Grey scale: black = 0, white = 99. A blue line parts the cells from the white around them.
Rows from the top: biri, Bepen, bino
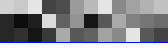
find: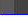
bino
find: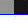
Bepen
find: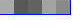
bino
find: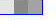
biri

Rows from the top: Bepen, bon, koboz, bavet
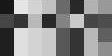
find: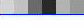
Bepen
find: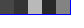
bon
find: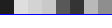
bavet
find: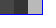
bon
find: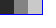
bon
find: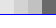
Bepen
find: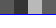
koboz

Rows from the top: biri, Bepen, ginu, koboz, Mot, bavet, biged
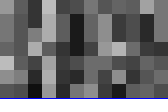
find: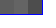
biged
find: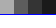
koboz
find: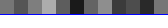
ginu
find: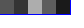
Bepen
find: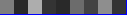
bavet
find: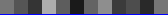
Bepen

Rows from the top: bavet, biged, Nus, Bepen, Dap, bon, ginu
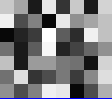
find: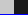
bavet
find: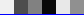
biged

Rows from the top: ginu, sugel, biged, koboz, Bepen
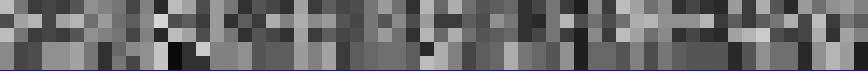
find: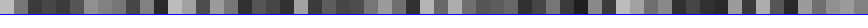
ginu
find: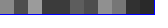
sugel

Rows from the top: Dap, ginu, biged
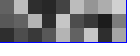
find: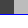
Dap
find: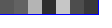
ginu
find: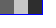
biged
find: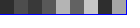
biged

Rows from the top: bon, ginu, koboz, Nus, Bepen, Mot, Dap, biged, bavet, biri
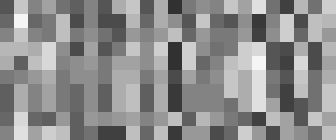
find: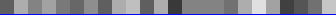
biged
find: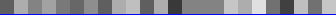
Dap

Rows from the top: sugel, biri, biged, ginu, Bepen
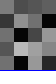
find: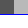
ginu
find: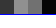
biri
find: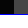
biged

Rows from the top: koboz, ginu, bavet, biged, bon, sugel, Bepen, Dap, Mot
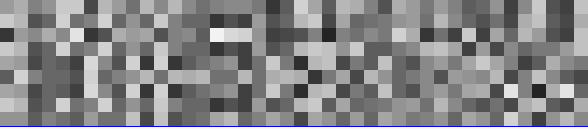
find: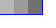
koboz
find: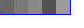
sugel
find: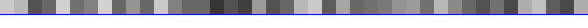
Dap
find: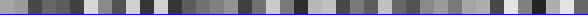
Bepen
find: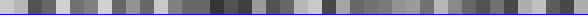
ginu

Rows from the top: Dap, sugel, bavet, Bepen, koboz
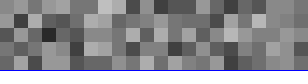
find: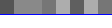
bavet
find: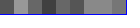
Dap

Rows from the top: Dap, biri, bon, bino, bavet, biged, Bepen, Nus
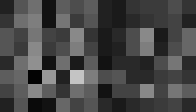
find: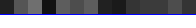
Dap
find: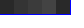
Nus
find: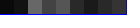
Nus
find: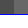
bino
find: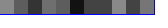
Bepen
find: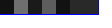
bavet

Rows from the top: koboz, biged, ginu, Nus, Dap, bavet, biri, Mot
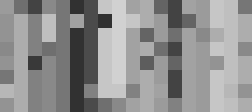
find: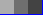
Nus
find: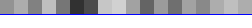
ginu
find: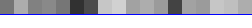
bavet
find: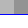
biri

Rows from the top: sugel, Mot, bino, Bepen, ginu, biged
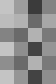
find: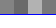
bino
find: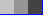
biged
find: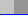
biged
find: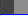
biged
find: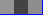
biged

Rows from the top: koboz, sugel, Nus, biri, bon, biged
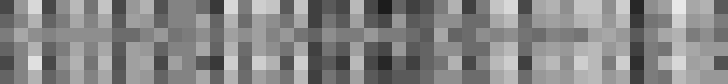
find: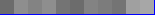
Nus
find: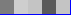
koboz

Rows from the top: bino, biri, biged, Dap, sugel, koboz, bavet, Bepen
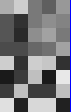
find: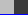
bavet
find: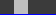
bavet

